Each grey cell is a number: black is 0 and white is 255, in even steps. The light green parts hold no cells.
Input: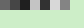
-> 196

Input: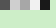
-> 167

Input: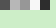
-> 151

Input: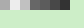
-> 103

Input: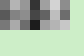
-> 70

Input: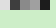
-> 138

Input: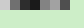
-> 26

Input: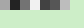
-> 241
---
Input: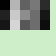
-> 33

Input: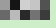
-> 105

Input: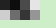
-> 206

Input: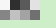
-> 133

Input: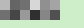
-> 112

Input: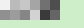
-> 144
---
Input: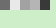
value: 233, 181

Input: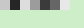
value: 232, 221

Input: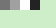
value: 253, 160

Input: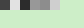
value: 226, 207

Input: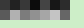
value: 196, 177

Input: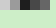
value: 205, 155
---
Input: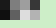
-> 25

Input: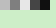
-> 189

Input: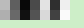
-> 187

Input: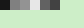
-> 23

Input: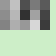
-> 152

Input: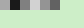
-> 169

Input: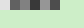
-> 226

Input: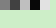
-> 127
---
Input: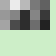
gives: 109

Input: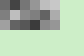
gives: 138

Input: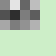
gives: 146

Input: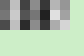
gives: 172

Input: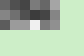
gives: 123

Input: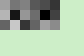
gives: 161

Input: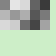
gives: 69
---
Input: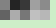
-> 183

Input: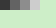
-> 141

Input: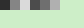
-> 176

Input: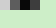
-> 93

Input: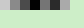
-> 170

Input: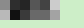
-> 185
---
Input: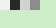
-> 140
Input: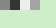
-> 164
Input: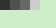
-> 204
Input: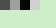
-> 209
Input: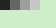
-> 199
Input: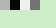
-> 116
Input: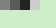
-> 204
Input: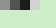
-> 210
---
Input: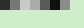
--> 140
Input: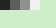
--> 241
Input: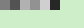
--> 39
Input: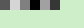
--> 54
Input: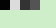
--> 84
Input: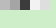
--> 222
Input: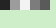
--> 90
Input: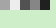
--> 32
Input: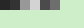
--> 110
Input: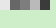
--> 59
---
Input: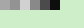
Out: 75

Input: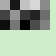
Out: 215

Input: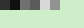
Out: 216

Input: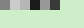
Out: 152

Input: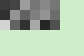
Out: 136

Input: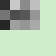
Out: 138

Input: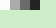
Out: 107

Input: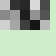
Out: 218
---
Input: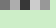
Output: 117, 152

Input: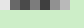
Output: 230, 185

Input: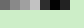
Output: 106, 34

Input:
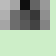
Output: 187, 131

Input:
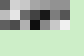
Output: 95, 240

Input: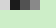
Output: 213, 137

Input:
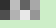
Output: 47, 150
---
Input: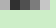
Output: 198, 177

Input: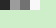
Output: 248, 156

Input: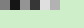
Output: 223, 178

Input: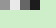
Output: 233, 149

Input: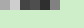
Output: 206, 170

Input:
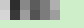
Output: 214, 202

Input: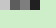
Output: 198, 126

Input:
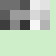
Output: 246, 237
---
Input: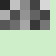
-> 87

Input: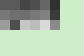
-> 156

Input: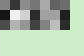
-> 75

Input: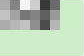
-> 172

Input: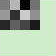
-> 38

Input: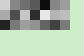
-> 35

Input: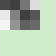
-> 245

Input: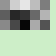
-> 137

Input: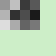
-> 221

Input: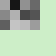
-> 95
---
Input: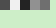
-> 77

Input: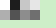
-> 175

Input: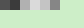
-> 81

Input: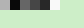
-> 179

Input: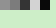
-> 145

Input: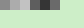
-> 138
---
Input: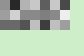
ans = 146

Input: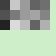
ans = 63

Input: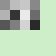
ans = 145

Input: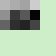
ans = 183

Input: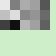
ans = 232

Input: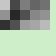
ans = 198

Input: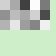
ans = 209

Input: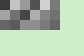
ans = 59
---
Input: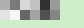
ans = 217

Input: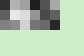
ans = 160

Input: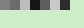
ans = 189

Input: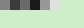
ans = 106

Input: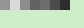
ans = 141

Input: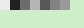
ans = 108

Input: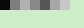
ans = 176

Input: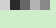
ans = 103

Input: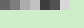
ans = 172

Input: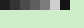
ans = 75
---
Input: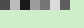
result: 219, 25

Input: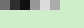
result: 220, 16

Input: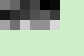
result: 215, 0

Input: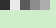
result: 234, 48

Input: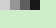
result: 208, 24

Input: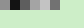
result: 195, 19

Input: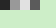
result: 225, 38
